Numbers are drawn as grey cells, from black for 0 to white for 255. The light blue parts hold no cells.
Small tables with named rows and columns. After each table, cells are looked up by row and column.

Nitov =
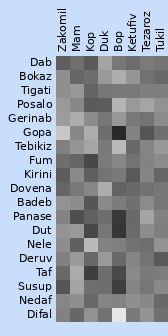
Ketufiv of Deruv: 133
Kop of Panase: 97
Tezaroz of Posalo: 165
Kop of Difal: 147
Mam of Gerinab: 173
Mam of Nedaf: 143
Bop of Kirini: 122
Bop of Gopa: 41
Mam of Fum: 101

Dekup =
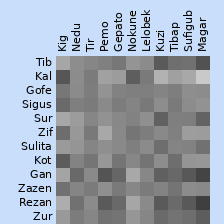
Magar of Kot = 151
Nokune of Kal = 94
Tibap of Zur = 115
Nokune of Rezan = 166
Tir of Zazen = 123
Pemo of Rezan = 90
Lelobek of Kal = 122
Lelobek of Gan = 135
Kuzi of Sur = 97
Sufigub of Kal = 168
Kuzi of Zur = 106

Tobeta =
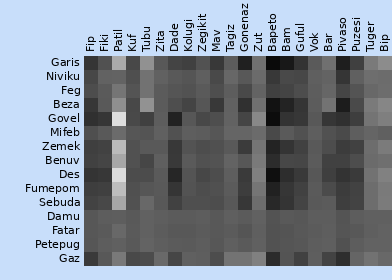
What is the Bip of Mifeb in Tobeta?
96
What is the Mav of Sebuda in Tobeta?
77
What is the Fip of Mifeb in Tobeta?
79
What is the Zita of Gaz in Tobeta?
105
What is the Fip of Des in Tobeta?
52
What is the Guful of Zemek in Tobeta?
65
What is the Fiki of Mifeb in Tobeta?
89
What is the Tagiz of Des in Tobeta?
94
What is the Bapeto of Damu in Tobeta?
83
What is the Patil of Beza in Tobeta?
143
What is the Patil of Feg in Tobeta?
117
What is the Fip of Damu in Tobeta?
87
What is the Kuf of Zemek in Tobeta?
81
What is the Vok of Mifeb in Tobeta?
94
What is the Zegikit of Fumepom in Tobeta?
77
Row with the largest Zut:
Govel

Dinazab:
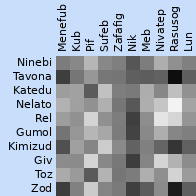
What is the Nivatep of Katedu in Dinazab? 135
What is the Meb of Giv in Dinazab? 132
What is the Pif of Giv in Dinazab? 212
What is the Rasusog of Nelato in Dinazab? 243
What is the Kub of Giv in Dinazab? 139
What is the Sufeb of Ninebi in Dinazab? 136
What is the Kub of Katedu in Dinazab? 161
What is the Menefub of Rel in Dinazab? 157
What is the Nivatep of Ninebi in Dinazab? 174
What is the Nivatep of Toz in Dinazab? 143
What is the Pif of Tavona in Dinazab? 151
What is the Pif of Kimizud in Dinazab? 133
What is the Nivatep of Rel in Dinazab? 228
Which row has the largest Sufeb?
Kimizud

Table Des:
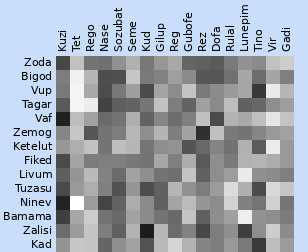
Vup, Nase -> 76
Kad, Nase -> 101
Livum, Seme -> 162
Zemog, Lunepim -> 116
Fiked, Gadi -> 153
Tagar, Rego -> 237
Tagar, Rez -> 160
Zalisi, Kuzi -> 109
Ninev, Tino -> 117
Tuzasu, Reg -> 181
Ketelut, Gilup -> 142
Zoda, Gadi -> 205
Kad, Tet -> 199

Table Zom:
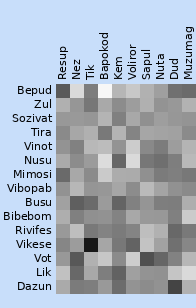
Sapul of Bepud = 177
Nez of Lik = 104
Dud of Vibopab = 145
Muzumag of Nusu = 185
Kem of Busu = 100
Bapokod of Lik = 126
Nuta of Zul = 147
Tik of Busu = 107
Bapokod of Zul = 169

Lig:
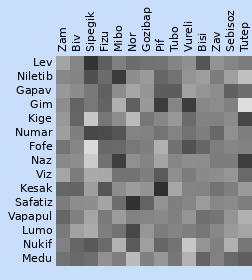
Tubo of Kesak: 167
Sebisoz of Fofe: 134
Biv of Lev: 133
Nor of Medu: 187
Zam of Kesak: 101
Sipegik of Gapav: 121
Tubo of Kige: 152
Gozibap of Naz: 132
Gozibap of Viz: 127
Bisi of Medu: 99
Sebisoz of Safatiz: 139
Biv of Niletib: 132
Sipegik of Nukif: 89
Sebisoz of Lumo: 154
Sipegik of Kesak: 158

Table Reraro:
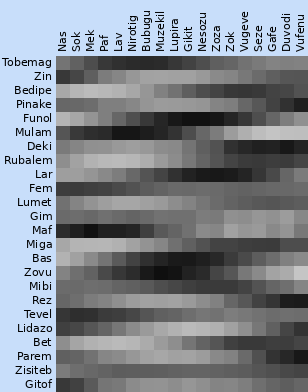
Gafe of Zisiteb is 80
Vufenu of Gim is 135
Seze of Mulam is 189
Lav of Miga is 177
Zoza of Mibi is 58
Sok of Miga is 180
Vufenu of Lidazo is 51
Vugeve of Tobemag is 114
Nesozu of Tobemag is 78

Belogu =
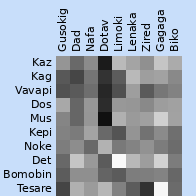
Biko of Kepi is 111
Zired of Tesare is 50
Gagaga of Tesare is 246
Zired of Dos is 137
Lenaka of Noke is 131
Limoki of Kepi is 84
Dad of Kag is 70
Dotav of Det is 91
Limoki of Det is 249
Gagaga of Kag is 162
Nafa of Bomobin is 143
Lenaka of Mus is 154
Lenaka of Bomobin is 125
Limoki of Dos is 152
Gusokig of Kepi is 130
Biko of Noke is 108
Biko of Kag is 137
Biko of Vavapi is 130
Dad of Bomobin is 143

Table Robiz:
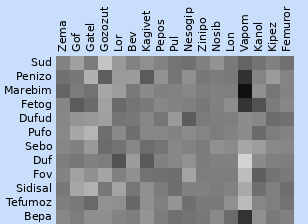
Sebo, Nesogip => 130
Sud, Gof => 160
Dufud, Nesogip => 92
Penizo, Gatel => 176
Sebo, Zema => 134
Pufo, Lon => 131
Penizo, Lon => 122
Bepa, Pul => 112
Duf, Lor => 82
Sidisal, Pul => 111
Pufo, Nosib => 125
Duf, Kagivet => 90
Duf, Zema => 125
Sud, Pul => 116
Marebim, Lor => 157
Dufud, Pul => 153
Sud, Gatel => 124
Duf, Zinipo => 124
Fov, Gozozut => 165
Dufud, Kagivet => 134
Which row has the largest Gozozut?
Sud

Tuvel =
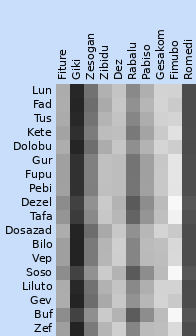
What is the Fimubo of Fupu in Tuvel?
229
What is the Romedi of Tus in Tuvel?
76
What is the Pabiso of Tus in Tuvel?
173
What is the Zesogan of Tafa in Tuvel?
137
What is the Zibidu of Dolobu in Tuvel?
172
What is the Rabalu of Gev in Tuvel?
146
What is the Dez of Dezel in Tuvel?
179
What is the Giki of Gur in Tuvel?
49
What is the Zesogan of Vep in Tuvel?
122
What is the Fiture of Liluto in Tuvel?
172
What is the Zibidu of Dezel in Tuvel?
202
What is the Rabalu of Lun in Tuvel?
137
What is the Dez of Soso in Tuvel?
179

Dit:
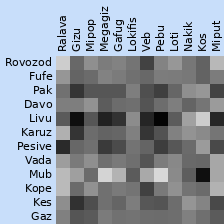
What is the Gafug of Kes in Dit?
101
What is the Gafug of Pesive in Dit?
75
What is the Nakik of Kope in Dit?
115
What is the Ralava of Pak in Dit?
113
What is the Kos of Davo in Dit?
117
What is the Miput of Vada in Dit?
167
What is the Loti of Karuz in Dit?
129
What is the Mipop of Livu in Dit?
86
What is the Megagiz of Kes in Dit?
112
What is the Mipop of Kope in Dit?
145
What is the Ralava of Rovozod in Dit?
205
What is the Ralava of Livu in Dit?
90

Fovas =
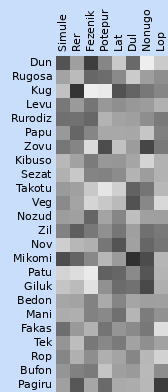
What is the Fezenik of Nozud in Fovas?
101
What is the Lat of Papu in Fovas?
168
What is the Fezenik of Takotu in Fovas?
200
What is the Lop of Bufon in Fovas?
141
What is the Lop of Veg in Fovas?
216
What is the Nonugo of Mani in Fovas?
124
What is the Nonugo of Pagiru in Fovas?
184
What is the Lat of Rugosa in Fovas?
138
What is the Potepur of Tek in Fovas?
136
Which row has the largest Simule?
Patu

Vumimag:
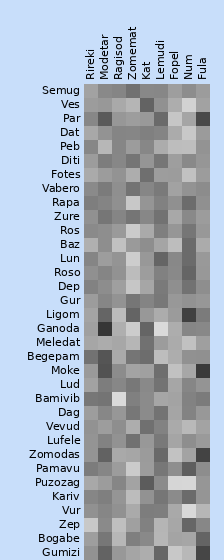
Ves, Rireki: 156
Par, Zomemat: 157
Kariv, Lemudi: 118
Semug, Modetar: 137
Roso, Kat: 157
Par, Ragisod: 151
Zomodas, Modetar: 98
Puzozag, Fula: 150

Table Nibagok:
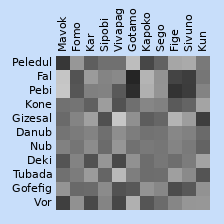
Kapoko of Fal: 180
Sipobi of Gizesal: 80
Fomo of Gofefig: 105
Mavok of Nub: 129
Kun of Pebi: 131
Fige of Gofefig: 76
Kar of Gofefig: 107
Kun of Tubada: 84
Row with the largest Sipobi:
Kone

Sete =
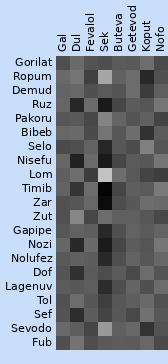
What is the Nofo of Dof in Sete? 84
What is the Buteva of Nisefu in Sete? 70
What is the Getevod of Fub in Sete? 91
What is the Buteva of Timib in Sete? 69
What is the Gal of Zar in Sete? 81
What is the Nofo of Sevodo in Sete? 83
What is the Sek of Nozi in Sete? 27
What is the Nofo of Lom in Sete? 61
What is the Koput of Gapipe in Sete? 91
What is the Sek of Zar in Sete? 12
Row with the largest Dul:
Zut

